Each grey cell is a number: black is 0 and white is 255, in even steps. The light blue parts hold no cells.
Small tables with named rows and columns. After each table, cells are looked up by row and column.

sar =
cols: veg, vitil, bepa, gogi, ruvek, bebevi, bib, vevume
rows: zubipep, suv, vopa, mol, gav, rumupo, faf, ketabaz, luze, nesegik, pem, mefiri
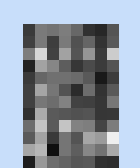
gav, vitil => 102
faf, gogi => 130
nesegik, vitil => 163
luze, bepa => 90
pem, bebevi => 135
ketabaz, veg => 48
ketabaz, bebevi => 84
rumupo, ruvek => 43
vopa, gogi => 162
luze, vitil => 196
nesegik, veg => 90
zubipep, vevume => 84

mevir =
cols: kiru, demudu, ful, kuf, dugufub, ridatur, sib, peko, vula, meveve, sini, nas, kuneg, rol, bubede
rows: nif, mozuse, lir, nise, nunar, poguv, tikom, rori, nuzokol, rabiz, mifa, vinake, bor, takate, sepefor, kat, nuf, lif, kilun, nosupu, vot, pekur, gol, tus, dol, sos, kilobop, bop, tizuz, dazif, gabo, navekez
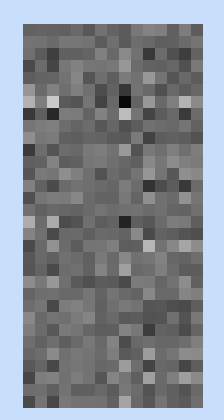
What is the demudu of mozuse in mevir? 114
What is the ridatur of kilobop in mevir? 120
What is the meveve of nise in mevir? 107
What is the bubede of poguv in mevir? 103
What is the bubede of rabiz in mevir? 82
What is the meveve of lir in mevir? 113
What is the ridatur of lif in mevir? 95
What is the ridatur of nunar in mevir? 85
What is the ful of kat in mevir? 105
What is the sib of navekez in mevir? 113
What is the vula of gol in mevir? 105
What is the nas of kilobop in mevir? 103
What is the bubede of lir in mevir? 98
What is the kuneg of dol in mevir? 112
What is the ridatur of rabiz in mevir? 101
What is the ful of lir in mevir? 63

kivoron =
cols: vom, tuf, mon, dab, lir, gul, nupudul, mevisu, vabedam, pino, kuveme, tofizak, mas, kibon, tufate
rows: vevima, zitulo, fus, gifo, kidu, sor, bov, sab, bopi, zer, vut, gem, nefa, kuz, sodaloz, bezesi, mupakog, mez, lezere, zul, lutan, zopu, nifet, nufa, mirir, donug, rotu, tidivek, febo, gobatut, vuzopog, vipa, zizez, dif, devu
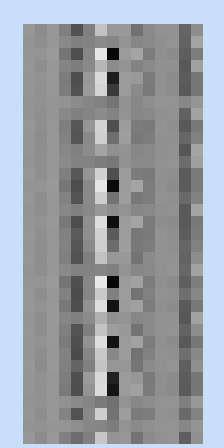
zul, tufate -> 141
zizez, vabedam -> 158
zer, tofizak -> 145
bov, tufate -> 149
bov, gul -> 134
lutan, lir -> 130
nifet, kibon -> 111
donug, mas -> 147
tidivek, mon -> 151
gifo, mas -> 145
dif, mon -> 149
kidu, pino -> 153
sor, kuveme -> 121
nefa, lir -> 88
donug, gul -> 126
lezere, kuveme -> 125
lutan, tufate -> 162
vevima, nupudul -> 194
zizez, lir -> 82

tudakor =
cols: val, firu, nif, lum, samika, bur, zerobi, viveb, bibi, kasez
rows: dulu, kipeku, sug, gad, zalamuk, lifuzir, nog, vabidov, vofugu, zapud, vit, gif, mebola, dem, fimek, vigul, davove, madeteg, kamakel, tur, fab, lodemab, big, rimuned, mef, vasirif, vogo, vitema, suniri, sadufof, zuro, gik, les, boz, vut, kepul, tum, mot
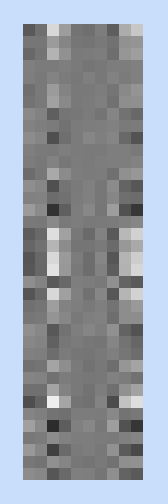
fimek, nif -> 108
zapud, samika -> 123
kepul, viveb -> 145
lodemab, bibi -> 100
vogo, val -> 135
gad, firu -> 123
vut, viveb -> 122
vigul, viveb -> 157
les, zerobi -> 123
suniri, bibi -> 150
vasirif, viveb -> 144
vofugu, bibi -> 122
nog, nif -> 161
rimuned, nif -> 158
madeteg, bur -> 106
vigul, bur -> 135
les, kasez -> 120
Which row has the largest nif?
gik

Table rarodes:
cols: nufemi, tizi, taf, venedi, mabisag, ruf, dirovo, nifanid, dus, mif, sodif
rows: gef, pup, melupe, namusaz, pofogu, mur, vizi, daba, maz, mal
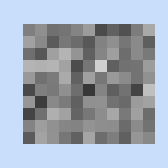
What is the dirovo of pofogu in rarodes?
119
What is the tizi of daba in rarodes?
112
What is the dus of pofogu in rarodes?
139
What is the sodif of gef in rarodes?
169
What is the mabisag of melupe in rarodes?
148
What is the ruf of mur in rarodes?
55
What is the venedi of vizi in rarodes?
123
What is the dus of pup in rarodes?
118
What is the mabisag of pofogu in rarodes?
97
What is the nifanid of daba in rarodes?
167
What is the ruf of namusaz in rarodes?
118
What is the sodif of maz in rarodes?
114
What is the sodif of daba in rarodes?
108
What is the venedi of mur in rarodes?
144
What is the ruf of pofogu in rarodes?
160
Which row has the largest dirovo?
namusaz

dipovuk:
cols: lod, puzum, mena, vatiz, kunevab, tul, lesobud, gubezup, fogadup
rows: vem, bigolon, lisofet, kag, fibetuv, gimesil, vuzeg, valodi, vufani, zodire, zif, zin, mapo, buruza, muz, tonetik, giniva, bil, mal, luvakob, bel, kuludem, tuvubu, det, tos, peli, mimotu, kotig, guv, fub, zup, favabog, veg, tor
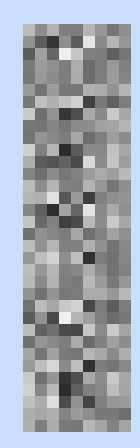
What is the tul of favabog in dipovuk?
68
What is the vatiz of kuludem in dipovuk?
126
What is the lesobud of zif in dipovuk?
136
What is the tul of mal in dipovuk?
174
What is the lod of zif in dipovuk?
207
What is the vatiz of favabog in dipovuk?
76
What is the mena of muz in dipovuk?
225
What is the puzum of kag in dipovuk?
156

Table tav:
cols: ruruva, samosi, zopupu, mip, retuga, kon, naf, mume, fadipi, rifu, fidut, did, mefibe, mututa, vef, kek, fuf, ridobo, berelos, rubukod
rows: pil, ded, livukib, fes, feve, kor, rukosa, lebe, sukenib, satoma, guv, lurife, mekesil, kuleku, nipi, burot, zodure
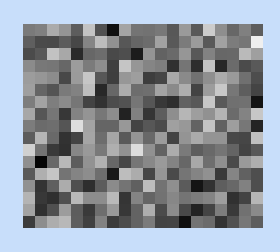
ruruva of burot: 163
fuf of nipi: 158
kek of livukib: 130
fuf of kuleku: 94
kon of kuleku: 46
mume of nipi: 185
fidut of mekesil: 70
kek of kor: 156
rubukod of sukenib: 36
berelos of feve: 112
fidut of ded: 108
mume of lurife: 103
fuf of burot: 125
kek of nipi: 132
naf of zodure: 130
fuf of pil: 142
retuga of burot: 93
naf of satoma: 109

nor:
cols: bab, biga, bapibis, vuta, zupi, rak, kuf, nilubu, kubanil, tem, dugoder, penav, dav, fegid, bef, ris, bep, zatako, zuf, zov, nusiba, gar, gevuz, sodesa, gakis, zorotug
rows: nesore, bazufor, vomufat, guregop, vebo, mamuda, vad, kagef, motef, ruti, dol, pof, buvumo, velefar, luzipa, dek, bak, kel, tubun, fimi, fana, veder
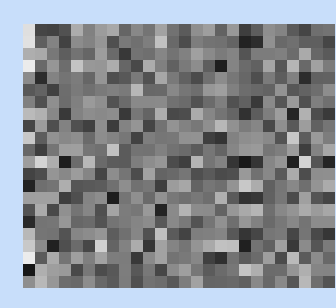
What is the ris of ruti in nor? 63
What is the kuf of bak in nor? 83
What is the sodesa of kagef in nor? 177
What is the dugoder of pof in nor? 141
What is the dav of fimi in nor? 115
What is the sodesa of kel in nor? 117
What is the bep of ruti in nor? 52
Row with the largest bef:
pof

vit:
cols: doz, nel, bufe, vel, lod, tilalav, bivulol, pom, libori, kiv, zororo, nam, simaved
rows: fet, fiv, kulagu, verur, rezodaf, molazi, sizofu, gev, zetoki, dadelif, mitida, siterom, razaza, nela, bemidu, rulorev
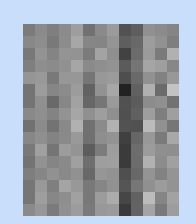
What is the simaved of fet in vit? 133
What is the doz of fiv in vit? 136
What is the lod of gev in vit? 166
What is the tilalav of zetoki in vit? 113
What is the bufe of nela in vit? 127
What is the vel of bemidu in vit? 142
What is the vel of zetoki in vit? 137
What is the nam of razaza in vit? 130
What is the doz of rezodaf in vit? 149
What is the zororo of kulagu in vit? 155
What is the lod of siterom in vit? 160
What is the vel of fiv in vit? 140
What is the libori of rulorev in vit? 58
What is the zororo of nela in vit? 144
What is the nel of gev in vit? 143
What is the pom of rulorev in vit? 154
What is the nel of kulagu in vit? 147
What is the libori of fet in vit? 82

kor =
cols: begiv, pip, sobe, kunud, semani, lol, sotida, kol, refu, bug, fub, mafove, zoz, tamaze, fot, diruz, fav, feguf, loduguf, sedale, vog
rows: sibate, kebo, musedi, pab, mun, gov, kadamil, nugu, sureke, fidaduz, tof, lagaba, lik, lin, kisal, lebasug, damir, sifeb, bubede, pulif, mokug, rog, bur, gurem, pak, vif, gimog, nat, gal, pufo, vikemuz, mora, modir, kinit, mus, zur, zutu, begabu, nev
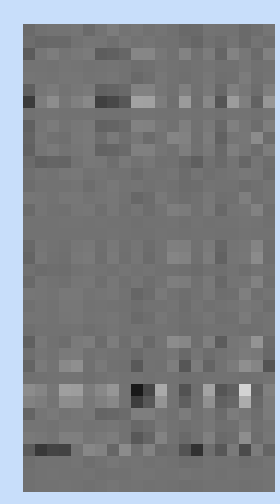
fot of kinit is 114
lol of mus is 117
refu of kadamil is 87
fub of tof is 128
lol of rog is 119
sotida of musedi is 93
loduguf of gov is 119
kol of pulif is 122
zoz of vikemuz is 115
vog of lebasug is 110
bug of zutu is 116
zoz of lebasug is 126

